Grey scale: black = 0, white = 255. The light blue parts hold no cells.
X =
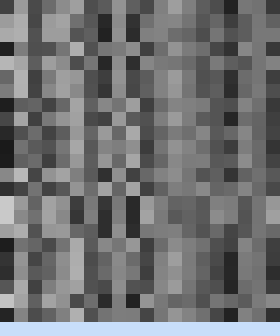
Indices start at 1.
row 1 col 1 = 66
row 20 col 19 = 113
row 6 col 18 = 108
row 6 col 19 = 117
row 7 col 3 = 67
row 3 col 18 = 93
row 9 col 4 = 121
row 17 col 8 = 46
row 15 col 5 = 145
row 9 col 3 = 64
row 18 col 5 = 115
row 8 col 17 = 79
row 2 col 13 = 134
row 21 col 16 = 79
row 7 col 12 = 130
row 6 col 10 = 73
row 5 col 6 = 77
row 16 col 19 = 116
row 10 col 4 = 67
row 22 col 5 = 145
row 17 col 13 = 127
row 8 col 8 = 135
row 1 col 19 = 114
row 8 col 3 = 100
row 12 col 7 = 93
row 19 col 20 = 61
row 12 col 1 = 28
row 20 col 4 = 98
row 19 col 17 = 38
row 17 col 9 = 143
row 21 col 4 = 126
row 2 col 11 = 112
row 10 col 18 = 134
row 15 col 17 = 124
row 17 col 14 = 101
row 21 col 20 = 61
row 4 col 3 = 79
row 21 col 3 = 65
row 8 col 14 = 128
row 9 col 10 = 90

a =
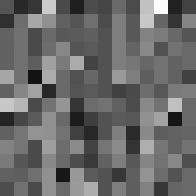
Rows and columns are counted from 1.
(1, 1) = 84
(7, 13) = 122
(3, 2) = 113
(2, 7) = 111
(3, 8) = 82
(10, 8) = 82
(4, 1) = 97
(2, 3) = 167
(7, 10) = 74
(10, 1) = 97
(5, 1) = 97
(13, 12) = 108
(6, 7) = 103
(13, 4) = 144
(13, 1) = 97
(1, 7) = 76
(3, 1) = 98
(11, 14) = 115
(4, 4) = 109
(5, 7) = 67
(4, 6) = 84
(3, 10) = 88
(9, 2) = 71
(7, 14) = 125
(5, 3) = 94
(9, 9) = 90
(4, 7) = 90
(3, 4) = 106
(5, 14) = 105
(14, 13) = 101
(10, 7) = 39
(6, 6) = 81
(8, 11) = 137
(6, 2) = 113
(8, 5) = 149
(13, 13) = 83

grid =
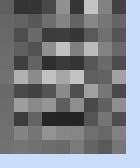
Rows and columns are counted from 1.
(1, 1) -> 95
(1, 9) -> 65
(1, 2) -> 51
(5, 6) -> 52
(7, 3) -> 66
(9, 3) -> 99
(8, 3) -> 137
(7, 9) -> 73
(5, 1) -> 110
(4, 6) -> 128
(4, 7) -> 187
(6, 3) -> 140
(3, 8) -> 112
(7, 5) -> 138
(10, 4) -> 147
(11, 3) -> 113
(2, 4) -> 110
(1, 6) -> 54
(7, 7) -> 160
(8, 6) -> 142
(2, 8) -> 118
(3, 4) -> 59
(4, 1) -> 107
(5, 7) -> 87
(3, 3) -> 106
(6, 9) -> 161
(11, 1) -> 114
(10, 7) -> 111
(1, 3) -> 53
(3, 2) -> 77

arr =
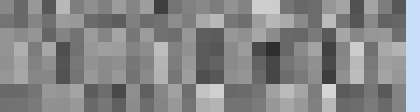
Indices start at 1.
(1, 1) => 136
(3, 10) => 119
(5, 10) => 119
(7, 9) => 73
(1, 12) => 63
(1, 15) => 136
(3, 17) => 151
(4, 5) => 79
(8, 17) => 115
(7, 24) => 213
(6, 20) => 70
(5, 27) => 121
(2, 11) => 109
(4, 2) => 175
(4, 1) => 148
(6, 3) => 134
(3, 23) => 122
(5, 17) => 138
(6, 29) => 151
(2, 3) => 133
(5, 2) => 165
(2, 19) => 158
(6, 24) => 61
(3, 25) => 166
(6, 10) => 115
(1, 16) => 124
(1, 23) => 108
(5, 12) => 180
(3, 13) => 110
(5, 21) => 117
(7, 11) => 95
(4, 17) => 139
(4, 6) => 114
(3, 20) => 140
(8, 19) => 123
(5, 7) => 146
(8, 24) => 185
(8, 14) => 116
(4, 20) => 47
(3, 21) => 105

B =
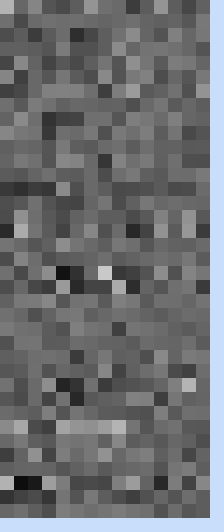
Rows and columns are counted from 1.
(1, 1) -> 179
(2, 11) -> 100
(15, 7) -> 101
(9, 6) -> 67
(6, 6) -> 91
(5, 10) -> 143
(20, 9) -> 56
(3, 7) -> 71
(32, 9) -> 135
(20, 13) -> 81
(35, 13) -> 124
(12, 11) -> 121
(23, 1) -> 112
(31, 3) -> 75
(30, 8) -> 91
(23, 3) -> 80
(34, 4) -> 100
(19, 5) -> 91
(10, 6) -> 106
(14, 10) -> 76
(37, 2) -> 111
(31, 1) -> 138
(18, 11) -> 86
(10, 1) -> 134
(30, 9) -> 90
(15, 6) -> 68
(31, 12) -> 107
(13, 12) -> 89
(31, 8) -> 157
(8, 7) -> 102
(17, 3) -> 115
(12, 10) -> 111
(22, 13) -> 110
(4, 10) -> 102
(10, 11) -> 125
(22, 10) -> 119
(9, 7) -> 111
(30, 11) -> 80

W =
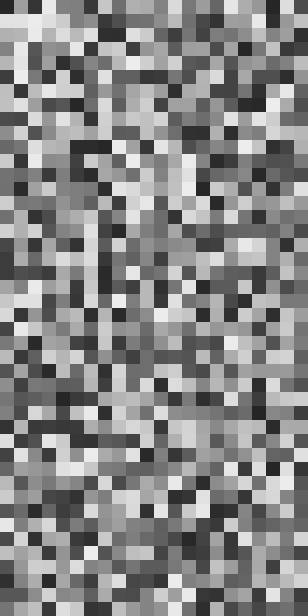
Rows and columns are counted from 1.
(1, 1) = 39
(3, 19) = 191
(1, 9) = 111
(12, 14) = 235
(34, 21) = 223
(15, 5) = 146
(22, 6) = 54
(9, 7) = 53
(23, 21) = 197
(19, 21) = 176
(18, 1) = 71
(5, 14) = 89
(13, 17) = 114
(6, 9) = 95
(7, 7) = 96
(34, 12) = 113
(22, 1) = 199
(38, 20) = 100
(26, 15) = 186
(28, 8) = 62
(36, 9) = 208
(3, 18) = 141
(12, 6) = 64
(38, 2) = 127
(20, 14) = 84
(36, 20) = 215
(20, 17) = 94
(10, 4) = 138
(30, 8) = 47
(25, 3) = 41
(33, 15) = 161
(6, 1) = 61
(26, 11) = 110
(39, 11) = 105
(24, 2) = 232

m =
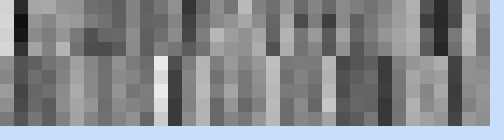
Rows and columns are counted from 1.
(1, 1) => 210
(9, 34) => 151
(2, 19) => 140
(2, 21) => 164
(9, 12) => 203
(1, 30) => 176
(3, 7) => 82
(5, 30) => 150
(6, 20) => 187
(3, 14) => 71
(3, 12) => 111
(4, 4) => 130
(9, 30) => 172
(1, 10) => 131
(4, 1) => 213
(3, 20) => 100
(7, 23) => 109
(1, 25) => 138
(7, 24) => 185
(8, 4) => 92
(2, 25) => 137
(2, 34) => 178
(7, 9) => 148
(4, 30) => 171
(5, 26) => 85
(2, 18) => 166
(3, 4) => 125
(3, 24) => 90
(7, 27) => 101
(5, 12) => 234
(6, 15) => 181
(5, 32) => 172
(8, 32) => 157
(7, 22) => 124
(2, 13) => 132
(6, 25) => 82
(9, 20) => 184
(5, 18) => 133
